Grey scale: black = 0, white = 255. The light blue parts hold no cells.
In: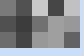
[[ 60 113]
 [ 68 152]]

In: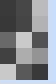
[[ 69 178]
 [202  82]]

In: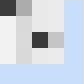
[[217 233]
 [218  58]]

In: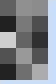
[[121  78]
 [100  48]]

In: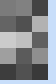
[[ 80 178]
 [191  96]]

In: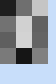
[[209  97]
 [211 100]]

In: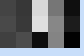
[[ 57 223]
 [ 76  13]]

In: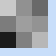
[[158 147]
 [128 183]]

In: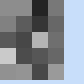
[[ 92  54]
 [ 71 180]]
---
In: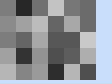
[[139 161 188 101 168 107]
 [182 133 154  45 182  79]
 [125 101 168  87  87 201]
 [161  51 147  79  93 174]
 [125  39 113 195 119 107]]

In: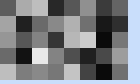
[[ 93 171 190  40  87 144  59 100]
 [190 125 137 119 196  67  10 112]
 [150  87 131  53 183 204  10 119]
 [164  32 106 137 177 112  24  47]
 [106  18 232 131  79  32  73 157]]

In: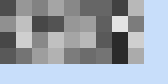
[[ 71 207 136 192 165 184  89  42 207]
 [144 192  71  83 151 158  95 227 124]
 [ 77 151 130 165 136 102 102  65 184]
 [ 89 116 158 178 124 108 116  42 171]]

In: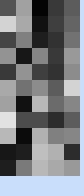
[[211 169  17  63 100]
 [ 84 161   4  57  92]
 [ 57 147  63  50 140]
 [ 69 128  30  50 114]
 [ 30 122 184 169 153]
 [169 114 140  92 211]
 [226  76  76  44  92]
 [ 23  30 191 177  44]
 [147  23 134  57 153]
 [161  17 184 107 134]
 [184  11 177 128 134]]

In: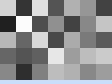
[[ 32 252  78 144  66 136 197]
 [183 102 217  72 171 122  90]
 [102  84  96 231 157 189 203]
 [211  52 224  84 177 150  66]
 [136  46 128 189 177 136 157]]

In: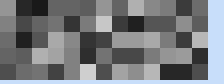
[[ 78 108 115  66 129 207  78 163 142 183  39  39  78]
 [100  93 176 163 129  46 115  72  72 123 149 155  46]
 [129  72 100 115  52 123 199  59  32  85  85 142  93]
 [149  39  25 100 100  93 149 100 176 136 123  59 108]
 [108  32  85 169 136  52  66 155 155 169 123  59 183]]

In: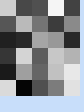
[[ 54 212  93 199 179]
 [ 86 186 116  60 138]
 [ 26 159 101 193 232]
 [206  72  80 245  66]
 [ 32  40 165 152  40]
 [218   5  80 124 225]]

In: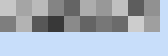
[[126 179  87  56 138 100 119 107 205 159]
 [199 165 186 132 100 173 152 192  93 145]]
